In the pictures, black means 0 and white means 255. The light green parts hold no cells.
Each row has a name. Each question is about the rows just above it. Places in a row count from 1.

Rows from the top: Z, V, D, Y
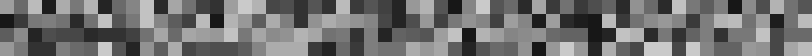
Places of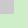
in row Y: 8 41 47 48 50
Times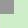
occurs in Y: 5
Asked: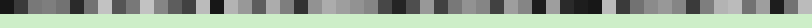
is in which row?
V
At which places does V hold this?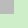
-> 15 44 53 58

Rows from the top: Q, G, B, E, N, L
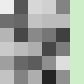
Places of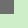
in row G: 1
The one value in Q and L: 131

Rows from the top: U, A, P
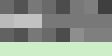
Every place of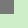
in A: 4 5 6 7 8
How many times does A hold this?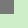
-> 5
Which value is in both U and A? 120
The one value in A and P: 120
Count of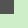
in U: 1
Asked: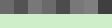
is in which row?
U
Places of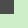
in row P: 5

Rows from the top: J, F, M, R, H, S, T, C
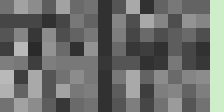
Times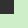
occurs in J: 2
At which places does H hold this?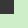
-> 8 12 15

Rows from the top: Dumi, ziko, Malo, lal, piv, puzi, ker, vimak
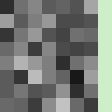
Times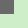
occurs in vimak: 2
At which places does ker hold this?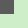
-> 1 4

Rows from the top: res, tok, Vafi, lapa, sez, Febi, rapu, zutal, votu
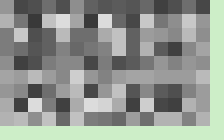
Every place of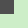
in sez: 3 9
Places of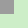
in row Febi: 2 4 9 12 13 14
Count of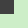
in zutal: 4
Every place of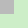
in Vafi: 5 14
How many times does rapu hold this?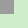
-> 2

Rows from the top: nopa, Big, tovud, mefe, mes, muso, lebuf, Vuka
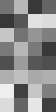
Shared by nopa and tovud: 115
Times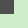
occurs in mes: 2
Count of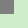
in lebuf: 1
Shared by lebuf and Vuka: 64
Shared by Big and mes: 86
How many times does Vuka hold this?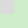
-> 1
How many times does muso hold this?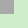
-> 1

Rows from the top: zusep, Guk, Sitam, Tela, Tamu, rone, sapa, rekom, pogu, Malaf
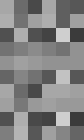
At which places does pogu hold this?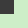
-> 6
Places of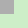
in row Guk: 1 4
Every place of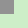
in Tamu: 1 4 5 6
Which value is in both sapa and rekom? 160
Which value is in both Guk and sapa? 160
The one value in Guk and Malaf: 160
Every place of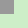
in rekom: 3 5 6

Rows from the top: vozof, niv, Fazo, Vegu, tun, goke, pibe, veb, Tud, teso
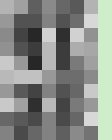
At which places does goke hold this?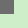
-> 5 6
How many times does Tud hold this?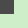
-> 2

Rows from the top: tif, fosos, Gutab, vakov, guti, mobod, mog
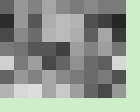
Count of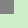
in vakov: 1
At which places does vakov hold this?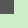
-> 3 4

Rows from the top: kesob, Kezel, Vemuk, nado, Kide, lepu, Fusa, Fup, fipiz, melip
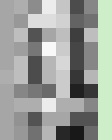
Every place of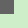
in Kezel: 6
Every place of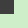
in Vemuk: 6
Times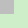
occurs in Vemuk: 3
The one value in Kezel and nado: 166
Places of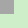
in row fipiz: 1 4 5
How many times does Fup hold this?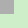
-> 4
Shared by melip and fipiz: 166

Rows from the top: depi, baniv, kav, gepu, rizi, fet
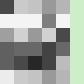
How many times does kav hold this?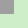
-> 1
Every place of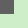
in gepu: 1
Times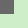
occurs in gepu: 3
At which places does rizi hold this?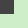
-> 4
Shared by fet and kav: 153
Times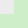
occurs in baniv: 0

